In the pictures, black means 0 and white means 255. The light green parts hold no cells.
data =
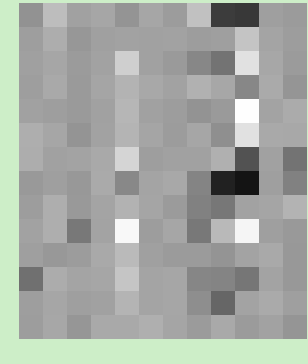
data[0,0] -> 146
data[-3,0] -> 112
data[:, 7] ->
[193, 157, 135, 177, 147, 166, 161, 132, 129, 120, 155, 134, 142, 155]
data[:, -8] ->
[148, 162, 207, 179, 182, 180, 213, 136, 178, 248, 186, 197, 180, 169]
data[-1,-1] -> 149
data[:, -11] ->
[189, 173, 166, 169, 158, 166, 161, 159, 174, 174, 152, 172, 166, 167]
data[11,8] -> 132
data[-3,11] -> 152
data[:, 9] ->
[56, 196, 225, 135, 254, 225, 82, 20, 162, 245, 163, 118, 163, 155]
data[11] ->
[112, 172, 164, 166, 197, 164, 166, 134, 132, 118, 163, 152]
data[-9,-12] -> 174
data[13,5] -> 175
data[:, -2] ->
[159, 164, 167, 170, 163, 169, 161, 159, 165, 159, 169, 163, 170, 162]
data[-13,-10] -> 151
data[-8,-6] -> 161
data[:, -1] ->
[155, 157, 155, 149, 171, 168, 115, 129, 179, 153, 152, 152, 159, 149]
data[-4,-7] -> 160
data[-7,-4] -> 33
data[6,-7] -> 158
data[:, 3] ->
[166, 160, 162, 165, 161, 162, 169, 170, 164, 163, 169, 166, 161, 169]
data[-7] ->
[153, 159, 152, 170, 136, 164, 168, 132, 33, 20, 159, 129]
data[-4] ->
[159, 152, 156, 169, 186, 160, 155, 155, 148, 163, 169, 152]
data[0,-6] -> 156
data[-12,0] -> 160
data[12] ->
[158, 166, 159, 161, 180, 164, 166, 142, 102, 163, 170, 159]
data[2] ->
[160, 166, 155, 162, 207, 161, 154, 135, 115, 225, 167, 155]

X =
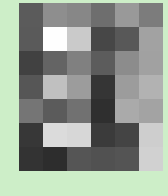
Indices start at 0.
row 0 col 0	91
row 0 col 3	110
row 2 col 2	128
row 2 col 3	92
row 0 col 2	135
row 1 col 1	254
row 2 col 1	100
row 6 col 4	84
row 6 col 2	85
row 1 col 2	202
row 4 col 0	117
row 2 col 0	65
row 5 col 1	219

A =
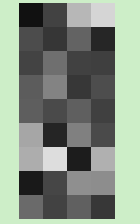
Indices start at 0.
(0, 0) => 17
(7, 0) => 25
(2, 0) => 67
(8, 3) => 55
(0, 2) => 183
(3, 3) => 77
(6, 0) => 173
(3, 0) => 92
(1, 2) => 99
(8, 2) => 96
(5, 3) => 74

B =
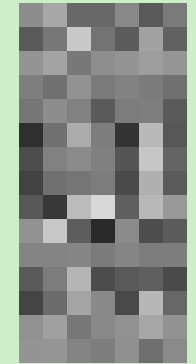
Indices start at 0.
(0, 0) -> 141
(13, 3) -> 136
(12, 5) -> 183
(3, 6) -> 112
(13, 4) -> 145
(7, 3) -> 124
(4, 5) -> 126
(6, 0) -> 77
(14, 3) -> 125
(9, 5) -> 78
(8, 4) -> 95
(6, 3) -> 128
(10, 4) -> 133
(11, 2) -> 181
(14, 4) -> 144
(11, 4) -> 89
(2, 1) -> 163
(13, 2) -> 119
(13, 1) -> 160
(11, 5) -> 95
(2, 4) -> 148
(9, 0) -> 146
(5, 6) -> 87
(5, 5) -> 184
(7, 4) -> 74
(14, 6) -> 138
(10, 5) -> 124
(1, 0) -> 90
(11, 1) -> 124
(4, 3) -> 90
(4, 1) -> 141
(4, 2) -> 129
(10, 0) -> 132

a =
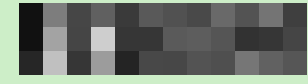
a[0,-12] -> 17
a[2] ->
[38, 192, 54, 156, 36, 72, 71, 83, 79, 118, 97, 86]
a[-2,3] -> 206
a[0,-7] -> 89
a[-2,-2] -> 54
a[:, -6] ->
[81, 90, 71]
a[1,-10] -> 69
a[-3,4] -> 58

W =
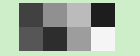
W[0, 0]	65
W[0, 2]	187
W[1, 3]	245
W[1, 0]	86
